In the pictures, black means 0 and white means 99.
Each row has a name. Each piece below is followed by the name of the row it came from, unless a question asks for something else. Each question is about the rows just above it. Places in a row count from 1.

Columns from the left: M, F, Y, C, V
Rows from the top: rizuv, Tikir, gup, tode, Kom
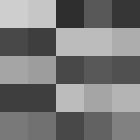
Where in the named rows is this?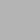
tode, 5
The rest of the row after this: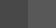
[31]
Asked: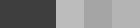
tode
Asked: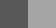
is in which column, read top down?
C
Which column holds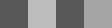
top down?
C
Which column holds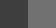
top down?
F

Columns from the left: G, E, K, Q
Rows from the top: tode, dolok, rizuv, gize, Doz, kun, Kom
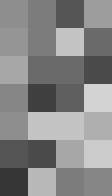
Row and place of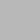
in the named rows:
Kom, 2
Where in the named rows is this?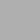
Doz, 4

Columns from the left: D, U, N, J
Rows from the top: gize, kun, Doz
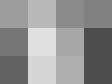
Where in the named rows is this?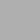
Doz, 3
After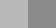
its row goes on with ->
[50]
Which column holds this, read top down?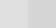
U
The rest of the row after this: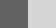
[68 30]
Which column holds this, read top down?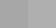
N
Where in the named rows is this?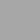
kun, 3
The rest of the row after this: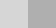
[30]

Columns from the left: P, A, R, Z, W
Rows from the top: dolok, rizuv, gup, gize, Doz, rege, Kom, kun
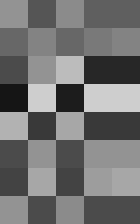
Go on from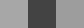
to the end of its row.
[65]
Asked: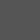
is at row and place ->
dolok, 2
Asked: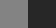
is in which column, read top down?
W
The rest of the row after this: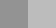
[15 15]

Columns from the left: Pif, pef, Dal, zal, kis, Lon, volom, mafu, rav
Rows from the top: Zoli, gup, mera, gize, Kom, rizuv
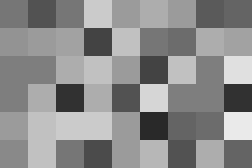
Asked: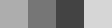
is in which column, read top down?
Lon
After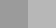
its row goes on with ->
[32 67 39]
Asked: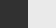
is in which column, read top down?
rav
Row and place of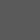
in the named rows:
Zoli, 8
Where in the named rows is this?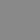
rizuv, 1
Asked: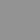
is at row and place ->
gup, 1
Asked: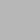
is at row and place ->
rizuv, 6

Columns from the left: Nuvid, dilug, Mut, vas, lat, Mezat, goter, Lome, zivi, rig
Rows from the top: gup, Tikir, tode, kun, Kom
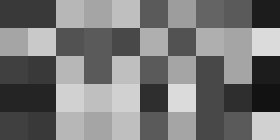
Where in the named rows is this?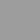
gup, 7
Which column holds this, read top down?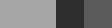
zivi
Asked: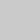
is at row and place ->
Tikir, 2
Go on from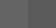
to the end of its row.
[11]
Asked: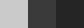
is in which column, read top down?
dilug

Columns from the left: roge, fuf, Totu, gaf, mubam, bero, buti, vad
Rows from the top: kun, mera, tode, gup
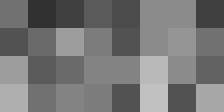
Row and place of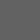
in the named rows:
tode, 8
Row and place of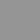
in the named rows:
mera, 7
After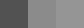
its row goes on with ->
[44]
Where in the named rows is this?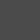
kun, 5
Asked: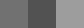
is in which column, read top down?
roge
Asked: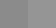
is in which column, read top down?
buti

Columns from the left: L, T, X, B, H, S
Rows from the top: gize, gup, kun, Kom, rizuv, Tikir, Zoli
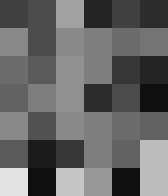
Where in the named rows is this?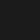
Tikir, 2
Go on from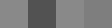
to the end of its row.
[42 38]
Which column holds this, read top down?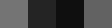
S

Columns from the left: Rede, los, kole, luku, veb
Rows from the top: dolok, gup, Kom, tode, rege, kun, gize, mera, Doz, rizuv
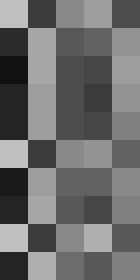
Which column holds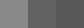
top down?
kole
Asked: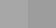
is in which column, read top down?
los

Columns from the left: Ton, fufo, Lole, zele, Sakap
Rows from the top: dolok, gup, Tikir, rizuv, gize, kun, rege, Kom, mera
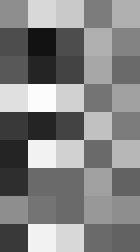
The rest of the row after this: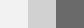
[71]
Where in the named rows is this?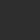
rege, 1
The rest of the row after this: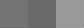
[55]
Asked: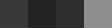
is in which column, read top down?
Ton
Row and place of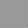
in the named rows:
Kom, 4
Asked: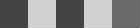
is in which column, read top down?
Lole
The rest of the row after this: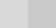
[48 68]

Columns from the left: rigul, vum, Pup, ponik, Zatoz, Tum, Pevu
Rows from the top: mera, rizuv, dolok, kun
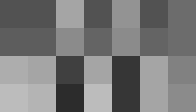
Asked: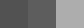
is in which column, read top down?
rigul
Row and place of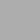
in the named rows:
dolok, 1
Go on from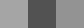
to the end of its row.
[32 42]
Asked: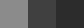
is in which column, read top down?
Pup
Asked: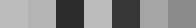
kun

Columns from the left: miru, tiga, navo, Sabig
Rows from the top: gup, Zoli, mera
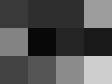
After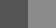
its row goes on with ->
[80]
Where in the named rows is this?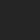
Zoli, 3
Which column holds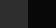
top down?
tiga
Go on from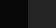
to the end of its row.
[10]
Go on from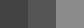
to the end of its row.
[80]
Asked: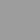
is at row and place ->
gup, 4
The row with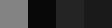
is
Zoli

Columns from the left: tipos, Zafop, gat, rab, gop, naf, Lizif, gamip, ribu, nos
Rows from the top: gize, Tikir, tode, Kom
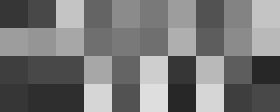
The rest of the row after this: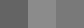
[61 32 51 76]
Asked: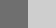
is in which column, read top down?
naf
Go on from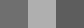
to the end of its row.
[54 72]

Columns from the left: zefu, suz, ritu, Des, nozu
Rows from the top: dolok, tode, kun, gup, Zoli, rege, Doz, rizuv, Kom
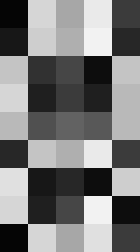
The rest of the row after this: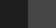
[94  5]
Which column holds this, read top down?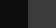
nozu
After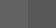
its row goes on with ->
[72]
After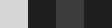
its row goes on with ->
[72]
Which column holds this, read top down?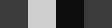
nozu

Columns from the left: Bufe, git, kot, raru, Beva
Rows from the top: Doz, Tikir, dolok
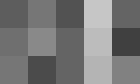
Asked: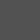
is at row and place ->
Doz, 3
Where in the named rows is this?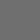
Tikir, 1
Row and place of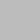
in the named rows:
Tikir, 4
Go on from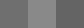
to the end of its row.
[73 25]

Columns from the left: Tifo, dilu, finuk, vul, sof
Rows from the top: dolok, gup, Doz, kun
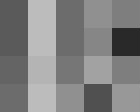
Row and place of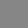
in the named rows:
gup, 4
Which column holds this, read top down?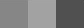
vul
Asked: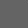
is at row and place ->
Doz, 1
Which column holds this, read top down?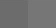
finuk
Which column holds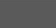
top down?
Tifo
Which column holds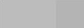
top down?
dilu
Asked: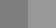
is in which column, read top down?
sof

